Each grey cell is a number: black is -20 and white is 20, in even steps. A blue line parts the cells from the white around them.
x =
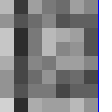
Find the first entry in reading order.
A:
9
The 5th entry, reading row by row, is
-3
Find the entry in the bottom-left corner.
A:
13
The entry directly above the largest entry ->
3
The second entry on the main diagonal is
-7
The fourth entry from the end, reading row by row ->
5
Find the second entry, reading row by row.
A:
-11
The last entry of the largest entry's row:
3
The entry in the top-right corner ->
1
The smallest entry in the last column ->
-9
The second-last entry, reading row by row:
9
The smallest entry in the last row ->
-13
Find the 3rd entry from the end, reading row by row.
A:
5
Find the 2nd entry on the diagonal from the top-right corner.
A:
-5

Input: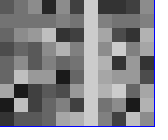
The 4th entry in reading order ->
-14
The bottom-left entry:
-12
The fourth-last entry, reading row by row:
0
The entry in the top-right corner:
2
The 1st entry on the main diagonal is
-6
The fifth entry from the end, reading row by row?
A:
12
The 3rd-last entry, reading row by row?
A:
-10
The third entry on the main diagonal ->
4
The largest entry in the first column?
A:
6
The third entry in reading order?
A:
2
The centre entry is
-2
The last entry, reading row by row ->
2
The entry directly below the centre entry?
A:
-4
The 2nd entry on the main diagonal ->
-2
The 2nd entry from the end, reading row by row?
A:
10
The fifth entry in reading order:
2
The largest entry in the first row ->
12
